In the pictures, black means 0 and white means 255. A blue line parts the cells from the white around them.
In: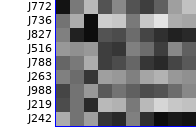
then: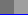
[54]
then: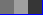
[41]
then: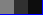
[25]
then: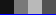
[136]
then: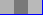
[214]
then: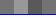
[96]

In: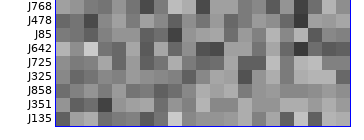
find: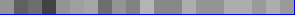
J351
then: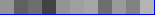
[136]
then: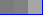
[104]
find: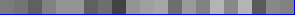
J85
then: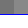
[129]
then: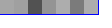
[180]

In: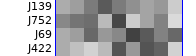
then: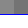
[110]
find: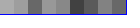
J69
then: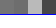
[204]
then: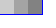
[218]
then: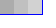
[186]
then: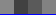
[104]
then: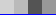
[84]

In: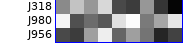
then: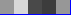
[53]
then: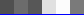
[166]
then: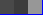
[53]

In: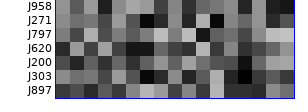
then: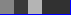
[42]
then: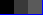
[57]
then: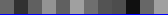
[166]

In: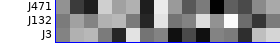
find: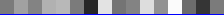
J132
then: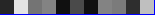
[213]

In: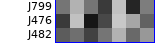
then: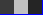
[125]
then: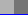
[58]
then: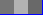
[152]
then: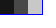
[166]

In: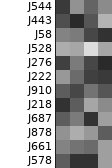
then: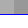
[93]
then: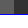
[50]
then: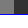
[159]
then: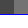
[86]
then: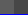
[115]

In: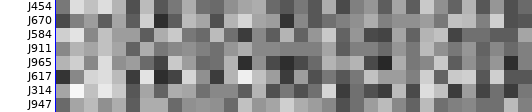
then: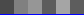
[201]
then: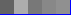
[128]

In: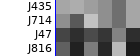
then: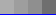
[166]
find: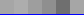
J435
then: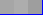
[143]
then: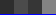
[46]

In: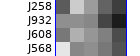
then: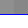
[69]
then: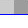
[99]
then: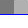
[150]
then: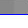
[120]
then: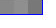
[83]

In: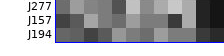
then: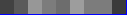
[42]
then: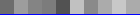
[35]
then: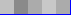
[35]
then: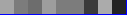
[21]
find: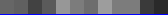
J194

